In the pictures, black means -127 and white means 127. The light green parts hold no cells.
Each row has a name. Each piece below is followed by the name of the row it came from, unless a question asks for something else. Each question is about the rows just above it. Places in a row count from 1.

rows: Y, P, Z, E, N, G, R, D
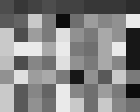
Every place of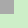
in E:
4 8
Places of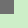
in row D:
4 7 10
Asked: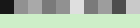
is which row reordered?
Z
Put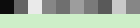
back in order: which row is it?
R

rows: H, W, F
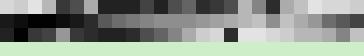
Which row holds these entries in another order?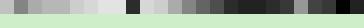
F
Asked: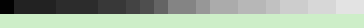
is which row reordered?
F
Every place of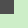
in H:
6 13 17
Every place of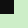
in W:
2 5

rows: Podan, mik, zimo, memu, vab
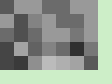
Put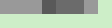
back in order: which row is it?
Podan
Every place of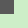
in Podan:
1
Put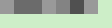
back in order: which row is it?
mik

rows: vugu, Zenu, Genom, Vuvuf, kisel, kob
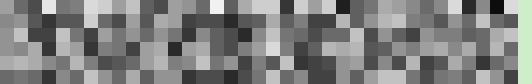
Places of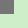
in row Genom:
6 9 13 21
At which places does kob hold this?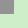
8 12 13 25 36
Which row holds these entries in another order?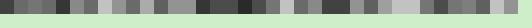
kob
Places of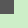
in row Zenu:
3 5 6 11 18 32 37
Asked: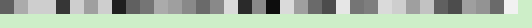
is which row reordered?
vugu

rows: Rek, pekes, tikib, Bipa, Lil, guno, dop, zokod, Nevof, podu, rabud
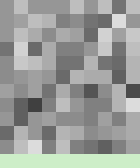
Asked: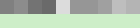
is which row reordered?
pekes
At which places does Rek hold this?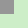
1 3 4 5 7
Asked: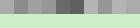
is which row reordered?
guno

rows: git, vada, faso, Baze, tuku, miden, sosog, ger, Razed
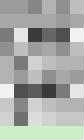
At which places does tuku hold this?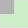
1 5 6
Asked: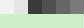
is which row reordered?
faso

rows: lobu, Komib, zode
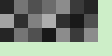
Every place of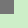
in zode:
2
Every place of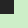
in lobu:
1 7

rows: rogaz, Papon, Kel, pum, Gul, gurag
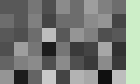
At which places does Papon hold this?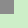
7
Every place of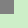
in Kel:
7
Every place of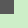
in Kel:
1 5 9

